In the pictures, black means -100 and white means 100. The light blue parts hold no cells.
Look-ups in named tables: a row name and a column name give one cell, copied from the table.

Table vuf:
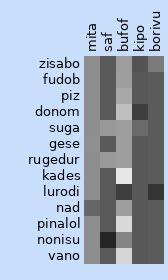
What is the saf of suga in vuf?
19
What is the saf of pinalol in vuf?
-30
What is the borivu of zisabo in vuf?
-4
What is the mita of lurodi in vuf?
11
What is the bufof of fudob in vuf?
24
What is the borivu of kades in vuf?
-28
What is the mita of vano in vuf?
11

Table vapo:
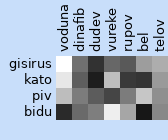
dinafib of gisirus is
-12
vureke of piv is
-46
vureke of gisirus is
-19
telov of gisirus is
36
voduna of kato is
81
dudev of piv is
-28
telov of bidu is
7
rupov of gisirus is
-30
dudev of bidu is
-1
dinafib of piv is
-3
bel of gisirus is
23
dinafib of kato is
-26
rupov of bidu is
30
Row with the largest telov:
gisirus

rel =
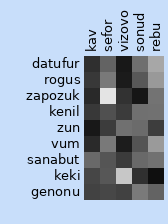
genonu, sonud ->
-4
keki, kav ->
-45
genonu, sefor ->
-44
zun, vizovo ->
-12
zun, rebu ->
-52
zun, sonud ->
-16
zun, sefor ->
-53
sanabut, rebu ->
-11
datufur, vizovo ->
-81
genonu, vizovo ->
-49
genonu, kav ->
-48
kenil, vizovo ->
-54
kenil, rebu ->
-11
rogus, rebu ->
20
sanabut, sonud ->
-18
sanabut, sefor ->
-33
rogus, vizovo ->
-79
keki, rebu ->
-88
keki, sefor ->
-32

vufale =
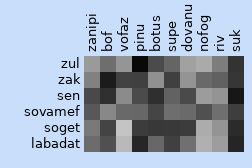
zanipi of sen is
-43
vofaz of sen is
9
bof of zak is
-79
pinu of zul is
-93
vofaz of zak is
-48
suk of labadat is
-71
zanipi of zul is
21
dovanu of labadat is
-12
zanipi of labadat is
-15
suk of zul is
-60
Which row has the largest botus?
zak

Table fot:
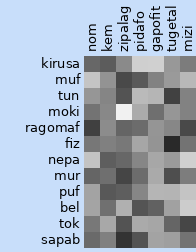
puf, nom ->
28
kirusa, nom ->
-19
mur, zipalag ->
-46
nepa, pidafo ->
5
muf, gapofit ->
2
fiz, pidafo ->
30
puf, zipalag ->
-26
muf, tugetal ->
21
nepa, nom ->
53
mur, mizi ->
-2
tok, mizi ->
-45
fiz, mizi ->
-10
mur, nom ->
-21
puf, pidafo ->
5
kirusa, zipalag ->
8
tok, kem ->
32
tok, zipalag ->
-35
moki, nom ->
-10
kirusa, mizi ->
-3
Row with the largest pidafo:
kirusa

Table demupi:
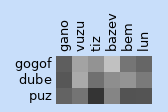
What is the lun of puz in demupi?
-34
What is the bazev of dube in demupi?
11
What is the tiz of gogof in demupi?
15
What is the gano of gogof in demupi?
-26
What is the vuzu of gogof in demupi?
28
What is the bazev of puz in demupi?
4
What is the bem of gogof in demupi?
-8
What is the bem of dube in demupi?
16
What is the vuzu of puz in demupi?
-9
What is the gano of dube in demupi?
-32
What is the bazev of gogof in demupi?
51
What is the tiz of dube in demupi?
-12
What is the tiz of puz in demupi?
-59
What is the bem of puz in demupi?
-35
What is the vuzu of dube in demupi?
33

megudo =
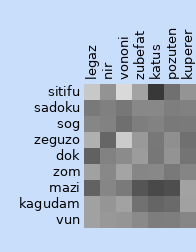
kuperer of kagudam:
26
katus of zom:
7
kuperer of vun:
5
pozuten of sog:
-5
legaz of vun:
26
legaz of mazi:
-23
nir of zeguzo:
-20
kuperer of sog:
-4
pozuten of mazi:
-39
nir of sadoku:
0
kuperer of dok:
-9
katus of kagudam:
-21

